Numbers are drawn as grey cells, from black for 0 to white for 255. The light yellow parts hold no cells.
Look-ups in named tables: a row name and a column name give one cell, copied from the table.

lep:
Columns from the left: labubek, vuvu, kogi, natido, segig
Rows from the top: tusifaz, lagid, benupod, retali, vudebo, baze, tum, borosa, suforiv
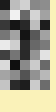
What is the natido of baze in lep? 148
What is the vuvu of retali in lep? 163
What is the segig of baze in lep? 226
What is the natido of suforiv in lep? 203
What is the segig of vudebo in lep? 122
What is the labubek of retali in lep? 118
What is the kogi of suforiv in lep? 29

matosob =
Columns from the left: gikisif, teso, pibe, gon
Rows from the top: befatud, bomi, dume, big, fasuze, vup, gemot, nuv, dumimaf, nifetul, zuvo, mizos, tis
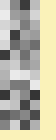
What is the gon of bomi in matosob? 212
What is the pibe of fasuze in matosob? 136
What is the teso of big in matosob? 61
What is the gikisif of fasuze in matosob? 214
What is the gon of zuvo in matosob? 177
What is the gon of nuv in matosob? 200
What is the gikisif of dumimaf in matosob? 169
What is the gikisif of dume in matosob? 213
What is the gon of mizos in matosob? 74
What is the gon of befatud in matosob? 188
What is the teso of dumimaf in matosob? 122
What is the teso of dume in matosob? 193
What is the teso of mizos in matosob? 112
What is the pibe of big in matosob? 166
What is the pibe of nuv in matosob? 225
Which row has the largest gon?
dumimaf

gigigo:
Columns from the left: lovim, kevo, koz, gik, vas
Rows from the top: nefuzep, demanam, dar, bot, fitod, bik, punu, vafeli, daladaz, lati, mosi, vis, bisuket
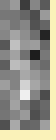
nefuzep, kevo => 154
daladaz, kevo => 131
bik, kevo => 162
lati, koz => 239
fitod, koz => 152
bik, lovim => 134
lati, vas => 76
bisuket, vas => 159
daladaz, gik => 166

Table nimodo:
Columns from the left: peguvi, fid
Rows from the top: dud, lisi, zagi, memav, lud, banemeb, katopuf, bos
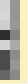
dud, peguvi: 210
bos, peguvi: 102
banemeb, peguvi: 76
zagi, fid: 151
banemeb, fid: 139
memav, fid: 132
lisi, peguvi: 215
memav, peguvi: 46
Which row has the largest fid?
lud

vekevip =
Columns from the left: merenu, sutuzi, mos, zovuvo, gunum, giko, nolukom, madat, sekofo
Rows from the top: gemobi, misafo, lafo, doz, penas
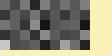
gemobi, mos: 121
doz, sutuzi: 77
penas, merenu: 198
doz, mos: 106
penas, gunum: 33
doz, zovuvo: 49
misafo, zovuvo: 115
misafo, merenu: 56
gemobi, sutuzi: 71
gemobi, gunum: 125
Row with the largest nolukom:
penas

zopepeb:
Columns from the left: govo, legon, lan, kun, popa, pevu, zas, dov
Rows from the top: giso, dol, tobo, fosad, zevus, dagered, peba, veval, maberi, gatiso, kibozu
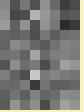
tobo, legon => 96
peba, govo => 84
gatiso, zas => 140
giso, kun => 81
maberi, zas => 97
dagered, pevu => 126
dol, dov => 89
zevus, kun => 103
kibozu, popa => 75
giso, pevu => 105
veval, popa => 122
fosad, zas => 110
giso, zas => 62
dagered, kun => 164
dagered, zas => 128
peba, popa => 77
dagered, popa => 106
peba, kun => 122
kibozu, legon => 148

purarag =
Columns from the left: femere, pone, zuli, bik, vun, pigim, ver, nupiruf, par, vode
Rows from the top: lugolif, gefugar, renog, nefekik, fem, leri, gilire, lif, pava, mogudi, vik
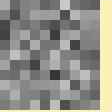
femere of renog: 72
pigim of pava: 152
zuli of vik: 129
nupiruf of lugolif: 116
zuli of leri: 156
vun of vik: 100
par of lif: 189
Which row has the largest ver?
lugolif

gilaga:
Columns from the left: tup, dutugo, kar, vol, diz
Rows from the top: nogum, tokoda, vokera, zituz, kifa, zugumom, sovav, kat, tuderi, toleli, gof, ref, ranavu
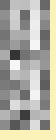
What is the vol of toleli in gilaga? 243
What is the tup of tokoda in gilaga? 144
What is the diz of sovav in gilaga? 151
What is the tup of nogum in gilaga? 112
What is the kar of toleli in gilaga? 106
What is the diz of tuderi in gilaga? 94

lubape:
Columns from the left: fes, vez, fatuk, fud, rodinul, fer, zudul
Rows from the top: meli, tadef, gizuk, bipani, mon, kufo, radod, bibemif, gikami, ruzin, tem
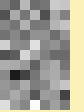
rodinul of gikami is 135
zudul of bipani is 149
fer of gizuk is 180
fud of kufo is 165
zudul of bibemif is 141
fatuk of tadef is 118
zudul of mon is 119
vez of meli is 99
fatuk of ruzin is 148
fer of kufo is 107
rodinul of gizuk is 122
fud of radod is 98
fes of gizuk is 135
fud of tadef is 184
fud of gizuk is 120
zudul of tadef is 129
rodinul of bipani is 146
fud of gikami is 126
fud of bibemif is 118
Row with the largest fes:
tem

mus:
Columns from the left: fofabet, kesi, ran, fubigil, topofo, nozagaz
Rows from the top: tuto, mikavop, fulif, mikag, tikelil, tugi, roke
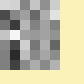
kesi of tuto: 210
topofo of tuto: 144
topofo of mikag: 162
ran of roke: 138
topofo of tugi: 166
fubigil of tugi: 137
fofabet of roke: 128
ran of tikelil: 208
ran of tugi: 190
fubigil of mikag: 153
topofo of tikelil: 175
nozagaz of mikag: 147
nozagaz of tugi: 140
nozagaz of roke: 178
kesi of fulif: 59
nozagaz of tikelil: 102
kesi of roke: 65
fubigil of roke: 172
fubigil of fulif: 130
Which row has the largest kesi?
mikag

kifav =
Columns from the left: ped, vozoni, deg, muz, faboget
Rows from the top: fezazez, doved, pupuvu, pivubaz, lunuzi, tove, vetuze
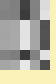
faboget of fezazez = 219
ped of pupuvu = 165
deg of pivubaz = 226
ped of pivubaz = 164
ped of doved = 130
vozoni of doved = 128

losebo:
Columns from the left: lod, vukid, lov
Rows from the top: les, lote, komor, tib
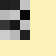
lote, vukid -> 197
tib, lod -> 204
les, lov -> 195
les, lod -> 30
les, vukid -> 33
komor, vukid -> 23
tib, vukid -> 184
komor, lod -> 53
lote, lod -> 185
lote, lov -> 8
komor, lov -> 193
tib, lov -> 31

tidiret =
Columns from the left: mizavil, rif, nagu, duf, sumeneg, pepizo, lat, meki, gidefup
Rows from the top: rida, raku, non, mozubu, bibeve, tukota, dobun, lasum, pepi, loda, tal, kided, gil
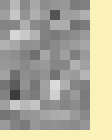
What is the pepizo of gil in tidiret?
145
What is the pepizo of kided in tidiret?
170
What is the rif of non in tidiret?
134
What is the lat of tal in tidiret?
133
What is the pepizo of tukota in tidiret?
138
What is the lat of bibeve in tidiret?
148
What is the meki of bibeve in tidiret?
156
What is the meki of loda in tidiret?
153
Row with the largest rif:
mozubu

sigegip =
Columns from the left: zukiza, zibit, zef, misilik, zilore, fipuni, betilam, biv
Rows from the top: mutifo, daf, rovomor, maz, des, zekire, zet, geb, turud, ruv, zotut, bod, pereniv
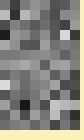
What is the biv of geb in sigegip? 68
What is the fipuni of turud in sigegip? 162
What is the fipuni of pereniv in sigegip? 71
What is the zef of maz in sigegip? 139
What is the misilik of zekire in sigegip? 137
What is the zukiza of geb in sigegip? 100
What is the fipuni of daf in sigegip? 77
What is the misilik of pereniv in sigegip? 102
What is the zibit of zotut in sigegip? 99
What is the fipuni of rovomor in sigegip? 85
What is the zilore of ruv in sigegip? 150
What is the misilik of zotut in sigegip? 124
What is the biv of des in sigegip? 115
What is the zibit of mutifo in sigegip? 63
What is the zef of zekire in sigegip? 130
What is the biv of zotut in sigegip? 171
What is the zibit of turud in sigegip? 140

